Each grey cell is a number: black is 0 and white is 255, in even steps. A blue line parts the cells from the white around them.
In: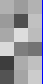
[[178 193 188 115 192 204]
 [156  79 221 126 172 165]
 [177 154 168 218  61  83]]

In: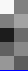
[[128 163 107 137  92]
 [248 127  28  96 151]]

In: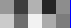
[[141 124]
 [ 37 171]
 [178 242]
 [ 61 110]
 [152 203]]

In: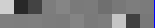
[[123 120]
 [125  64]
 [120 197]
 [111 125]
 [123 122]
 [122 132]
 [133 123]
 [125 124]
 [ 67 127]
 [ 40 126]
 [208 127]]

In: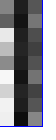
[[ 86 118  78  64  82 115  66  85 134]
 [ 30  19  32  37  31  20  36  30  13]
 [132  96 233 188 139 247 210 242 239]]

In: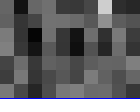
[[ 39  83  60  52 127 102  55]
 [ 46  93 122 109 100  78  81]
 [206 144  48  37 101  97 108]
 [ 71  88 110  82  93 124 107]
 [ 56 106  19  15  71  69 127]
 [ 58 113  54  53  91  87 120]
 [112 114 112  89  97  73  77]
 [103  69   5  20  56  53  37]
 [ 18  53  52  56 109 120  72]
 [101  97 123 128  68  61 121]]
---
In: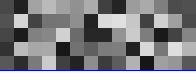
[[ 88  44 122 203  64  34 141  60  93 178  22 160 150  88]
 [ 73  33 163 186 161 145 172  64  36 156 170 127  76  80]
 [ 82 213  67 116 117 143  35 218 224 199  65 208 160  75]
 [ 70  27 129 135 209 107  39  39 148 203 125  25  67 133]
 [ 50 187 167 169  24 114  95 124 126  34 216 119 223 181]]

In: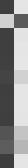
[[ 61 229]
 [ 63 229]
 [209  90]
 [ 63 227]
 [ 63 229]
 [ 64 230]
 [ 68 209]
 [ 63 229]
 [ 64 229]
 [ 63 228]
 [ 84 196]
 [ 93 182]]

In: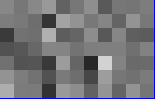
[[173 124 123  50 153 141  98 148 100 147 117]
 [135 119 136 153  98 119 142  89 119 117 125]
 [125 121 110  53 163 147 120 133 100 147 120]
 [ 58 114 111 176  93 101 141  88 134  95  92]
 [ 82  87 103 133 132 115 126 127 127 112 130]
 [113  83  85  57 156 101  39 210 131 106 107]
 [147 125 114  82 122 110  71 157 119 113 123]]

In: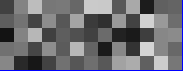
[[135  41  23  66 113  86 111  88 162 172  96 204 119]
 [ 65 131 189 119 121 103 202 201  88 169  28  96 100]
 [ 94 115  68 141  87 165  59  48 154  66 209 153 109]
 [ 19 131 183  64  94  80  65 107  34  26  62 135 139]
 [113 119  70 142  91 183 100  26 136  51 212 135 104]]

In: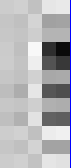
[[204 208 194 229 225]
 [204 208 193 230 233]
 [197 192 212 161 163]
 [199 196 206 180 180]
 [203 191 248  46  10]
 [204 195 238  83  56]
 [198 193 209 168 170]
 [189 173 230  86  78]
 [199 196 207 176 173]
 [191 177 226  98  94]
 [205 209 192 236 240]
 [198 192 211 163 163]]

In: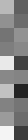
[[244  60]
 [185  96]
 [145 108]
 [116 146]
 [126 136]
 [233  65]
 [136 132]
 [193  35]
 [130 117]
 [155 108]]
